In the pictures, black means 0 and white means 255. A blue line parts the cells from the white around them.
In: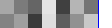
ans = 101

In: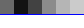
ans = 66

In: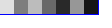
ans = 188

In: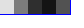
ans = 47

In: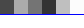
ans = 116

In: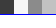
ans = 139

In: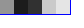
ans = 49

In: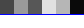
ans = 87
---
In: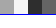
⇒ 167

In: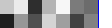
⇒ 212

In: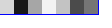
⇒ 243

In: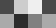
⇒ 170

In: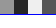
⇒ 151

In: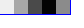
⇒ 168

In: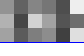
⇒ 126

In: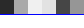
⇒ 240

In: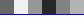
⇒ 151

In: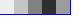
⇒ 197
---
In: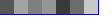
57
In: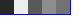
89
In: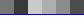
174
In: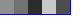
44
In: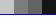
125
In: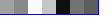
16
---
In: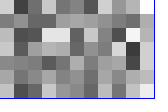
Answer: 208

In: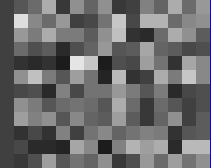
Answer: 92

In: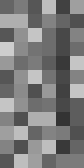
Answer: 80

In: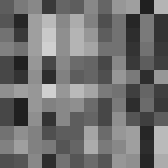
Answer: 186

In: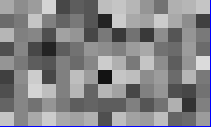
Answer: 114

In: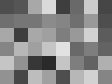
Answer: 99
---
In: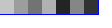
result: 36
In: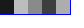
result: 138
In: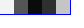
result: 11
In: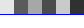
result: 76
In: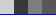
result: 57
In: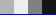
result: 237
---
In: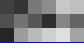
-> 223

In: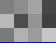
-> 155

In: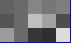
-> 47

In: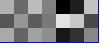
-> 50

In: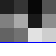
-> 226

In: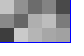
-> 167

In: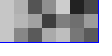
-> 119

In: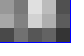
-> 99

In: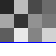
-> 132
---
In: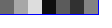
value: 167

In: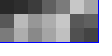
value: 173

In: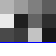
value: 60

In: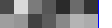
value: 150

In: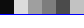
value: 220

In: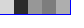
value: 43
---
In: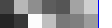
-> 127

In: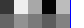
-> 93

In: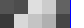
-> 176

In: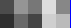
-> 207

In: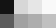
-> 173

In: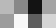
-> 94

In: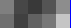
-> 119

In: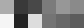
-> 104
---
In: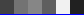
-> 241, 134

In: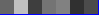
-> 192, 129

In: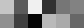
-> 240, 197

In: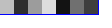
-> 221, 191

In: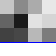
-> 232, 226

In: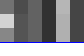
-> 211, 182

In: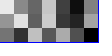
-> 233, 225

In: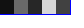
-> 215, 105

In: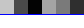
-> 198, 164

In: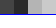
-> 202, 180
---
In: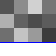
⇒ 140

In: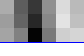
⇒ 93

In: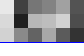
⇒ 65

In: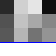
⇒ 208

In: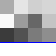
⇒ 229

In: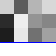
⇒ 92

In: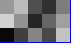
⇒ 188

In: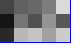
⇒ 96
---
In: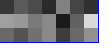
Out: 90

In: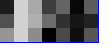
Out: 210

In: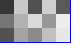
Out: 200

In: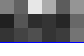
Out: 98

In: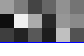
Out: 124

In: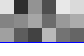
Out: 46

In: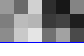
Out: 106

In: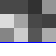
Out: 72

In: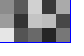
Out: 90

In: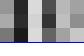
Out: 38
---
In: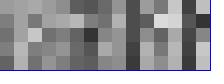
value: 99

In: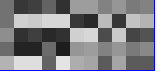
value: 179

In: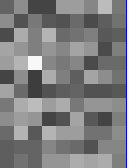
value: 94

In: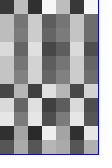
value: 86

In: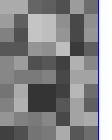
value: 64
